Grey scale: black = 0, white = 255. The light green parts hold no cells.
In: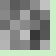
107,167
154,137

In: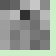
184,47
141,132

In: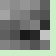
132,125
94,114

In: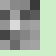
161,78
217,155

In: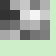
57,219
112,171

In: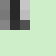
40,189
48,80
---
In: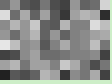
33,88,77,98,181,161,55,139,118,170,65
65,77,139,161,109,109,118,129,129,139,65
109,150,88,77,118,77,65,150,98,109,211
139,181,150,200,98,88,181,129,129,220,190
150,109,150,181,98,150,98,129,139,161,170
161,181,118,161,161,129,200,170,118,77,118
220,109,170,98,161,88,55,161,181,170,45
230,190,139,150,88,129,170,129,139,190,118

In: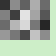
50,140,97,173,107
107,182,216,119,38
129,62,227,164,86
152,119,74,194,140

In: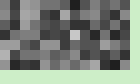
51,115,126,126,61,71,61,199,83,40,115,40,71
94,51,157,115,83,71,94,51,51,106,71,115,61
126,61,157,147,115,115,94,31,83,126,94,115,83
137,71,166,157,71,51,166,83,126,137,83,51,137
147,40,61,51,147,106,137,106,137,166,51,31,137
157,157,94,71,147,147,61,106,83,83,157,126,94
178,71,115,115,126,94,106,137,61,83,61,94,51

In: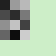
32,155,185
74,44,121
101,13,205
144,194,65

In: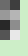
40,141
84,232
107,62
153,181

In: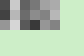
66,183,108,140,131,183
77,202,98,120,162,171
150,214,89,57,150,131
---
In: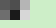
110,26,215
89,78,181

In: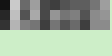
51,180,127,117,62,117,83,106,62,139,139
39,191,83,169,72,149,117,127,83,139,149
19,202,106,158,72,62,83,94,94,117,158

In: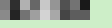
138,36,115,159,211,168,69,93,93
126,47,177,103,200,149,81,115,25

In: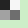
162,110
35,246

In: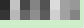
53,184,102,142,92,207,161,132
41,195,71,132,83,219,161,152

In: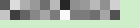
197,62,100,135,165,123,249,123,123,111,165,81
90,220,174,153,111,185,38,144,153,185,144,208
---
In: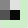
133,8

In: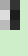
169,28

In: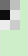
109,231

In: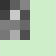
50,201,104

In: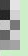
64,210

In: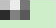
192,129
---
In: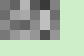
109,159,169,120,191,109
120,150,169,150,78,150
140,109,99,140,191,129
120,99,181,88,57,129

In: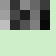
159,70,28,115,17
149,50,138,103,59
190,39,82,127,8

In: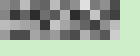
187,176,165,155,55,196,165,133,100,64,143,187
143,122,187,111,100,187,111,143,223,122,143,76
155,76,76,165,133,155,100,76,176,122,88,205
133,55,100,44,111,88,176,44,88,196,88,64

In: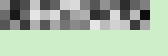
86,146,57,176,86,166,116,137,127,229,188,209,198,57,166
156,45,77,198,67,97,209,218,127,86,146,107,45,97,127
107,24,107,229,188,218,97,166,176,45,67,218,67,188,13

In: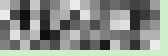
107,224,138,188,15,38,148,200,118,157,129,118,107,96,177,177
87,177,26,212,38,166,48,96,129,76,118,212,224,38,118,148
200,148,57,200,87,129,188,235,177,138,87,107,87,67,76,157
129,96,188,76,118,76,166,129,57,96,26,200,118,48,138,235
235,67,15,157,48,157,177,67,224,148,107,177,188,38,57,96

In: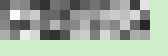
125,248,181,203,103,103,71,153,163,153,191,203,191,215,115
83,144,134,71,49,115,103,61,94,115,94,153,181,61,227
172,125,236,215,61,49,83,191,203,125,215,172,94,172,163
134,83,71,153,115,181,125,134,181,103,153,134,203,103,38

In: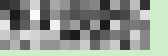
134,178,102,201,146,146,168,158,201,102,168,201,60,178,134
201,158,220,211,189,189,48,27,158,60,92,122,102,211,134
48,60,134,211,81,168,146,92,122,134,37,168,92,189,48
229,48,92,168,37,239,122,158,60,158,27,211,113,122,113
122,27,81,250,71,146,102,81,92,92,81,60,71,146,220
